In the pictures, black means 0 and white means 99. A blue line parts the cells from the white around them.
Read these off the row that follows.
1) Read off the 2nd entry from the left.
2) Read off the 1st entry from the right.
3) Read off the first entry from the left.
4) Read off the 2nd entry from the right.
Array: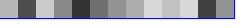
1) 30
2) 57
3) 71
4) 25

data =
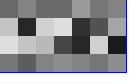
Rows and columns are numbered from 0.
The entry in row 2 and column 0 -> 86
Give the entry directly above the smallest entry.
64
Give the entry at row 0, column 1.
51
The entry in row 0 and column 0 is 41
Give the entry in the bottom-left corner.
46
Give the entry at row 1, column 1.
15
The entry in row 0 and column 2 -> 41

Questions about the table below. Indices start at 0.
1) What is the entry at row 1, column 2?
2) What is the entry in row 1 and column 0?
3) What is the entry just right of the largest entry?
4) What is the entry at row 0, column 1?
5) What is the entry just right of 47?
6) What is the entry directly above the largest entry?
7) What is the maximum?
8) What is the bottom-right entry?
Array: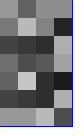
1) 51
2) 47
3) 18
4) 38
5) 72
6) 30
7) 77
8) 30

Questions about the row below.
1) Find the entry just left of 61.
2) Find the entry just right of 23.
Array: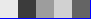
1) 23
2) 61

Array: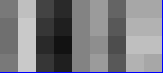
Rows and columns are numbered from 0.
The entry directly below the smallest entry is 12
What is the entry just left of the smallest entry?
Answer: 16
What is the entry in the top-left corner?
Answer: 47
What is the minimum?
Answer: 7
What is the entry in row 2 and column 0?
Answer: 43
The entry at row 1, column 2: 21
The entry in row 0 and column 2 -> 26
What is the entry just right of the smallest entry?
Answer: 51
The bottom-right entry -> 65
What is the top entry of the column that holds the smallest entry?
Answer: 16
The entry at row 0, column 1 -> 74

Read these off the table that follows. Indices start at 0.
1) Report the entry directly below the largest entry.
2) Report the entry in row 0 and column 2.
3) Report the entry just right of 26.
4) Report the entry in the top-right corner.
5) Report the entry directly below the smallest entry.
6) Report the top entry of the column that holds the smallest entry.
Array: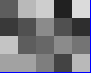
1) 18
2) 80
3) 72
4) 85
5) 31
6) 13

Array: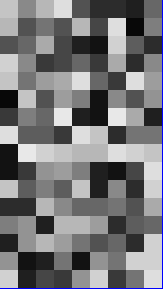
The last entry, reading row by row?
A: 86
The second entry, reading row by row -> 53
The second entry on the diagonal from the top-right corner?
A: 3
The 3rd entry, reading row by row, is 71
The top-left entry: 76
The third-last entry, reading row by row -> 22
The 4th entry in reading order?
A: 86
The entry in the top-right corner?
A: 40
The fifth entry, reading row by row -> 32
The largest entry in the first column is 86
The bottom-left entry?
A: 81
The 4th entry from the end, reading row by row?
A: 81
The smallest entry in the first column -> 3
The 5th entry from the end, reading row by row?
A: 57
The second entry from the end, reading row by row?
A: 45

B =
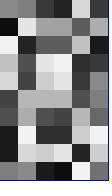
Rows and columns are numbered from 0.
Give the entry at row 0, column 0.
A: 53
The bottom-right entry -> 44
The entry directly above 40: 49
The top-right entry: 22
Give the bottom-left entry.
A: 49
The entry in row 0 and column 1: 49
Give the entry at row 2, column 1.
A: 14
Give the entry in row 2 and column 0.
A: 94
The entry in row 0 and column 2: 22

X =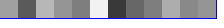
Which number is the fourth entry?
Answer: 58
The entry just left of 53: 67
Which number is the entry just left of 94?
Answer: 49
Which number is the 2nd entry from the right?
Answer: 53

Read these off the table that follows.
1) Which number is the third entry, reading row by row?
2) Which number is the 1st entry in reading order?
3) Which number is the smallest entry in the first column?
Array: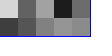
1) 63
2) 83
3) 24

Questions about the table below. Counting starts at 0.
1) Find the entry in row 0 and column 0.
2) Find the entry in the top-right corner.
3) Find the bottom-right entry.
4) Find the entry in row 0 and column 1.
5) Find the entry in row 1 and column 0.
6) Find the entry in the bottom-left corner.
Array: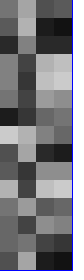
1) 45
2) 35
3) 7
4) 64
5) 35
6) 31

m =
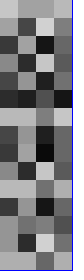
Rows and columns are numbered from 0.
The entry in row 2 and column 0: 22
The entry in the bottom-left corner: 68
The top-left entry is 77
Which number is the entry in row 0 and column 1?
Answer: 63
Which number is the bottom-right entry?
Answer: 68
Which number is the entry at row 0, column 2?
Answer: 63
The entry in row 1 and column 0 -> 63
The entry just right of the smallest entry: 40
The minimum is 4

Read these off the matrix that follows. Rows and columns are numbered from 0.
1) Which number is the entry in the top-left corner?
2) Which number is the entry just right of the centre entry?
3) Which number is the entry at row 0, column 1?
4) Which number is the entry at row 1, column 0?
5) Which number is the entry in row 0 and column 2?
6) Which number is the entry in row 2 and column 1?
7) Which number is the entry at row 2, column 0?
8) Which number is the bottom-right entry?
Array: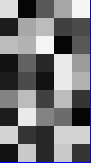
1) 86
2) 91
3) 2
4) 11
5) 34
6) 69
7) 73
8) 20

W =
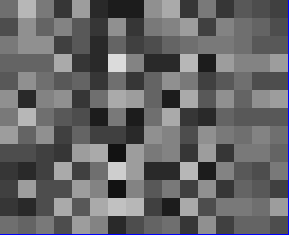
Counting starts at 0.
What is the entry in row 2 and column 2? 56
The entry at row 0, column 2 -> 47
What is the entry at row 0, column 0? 43
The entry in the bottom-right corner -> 30
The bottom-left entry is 43
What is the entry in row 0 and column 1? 71
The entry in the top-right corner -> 25
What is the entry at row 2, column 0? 47
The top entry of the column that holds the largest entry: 11
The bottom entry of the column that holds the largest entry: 16
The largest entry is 85
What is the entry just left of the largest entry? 16
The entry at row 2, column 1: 56
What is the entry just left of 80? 43
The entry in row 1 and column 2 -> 39
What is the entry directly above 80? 7
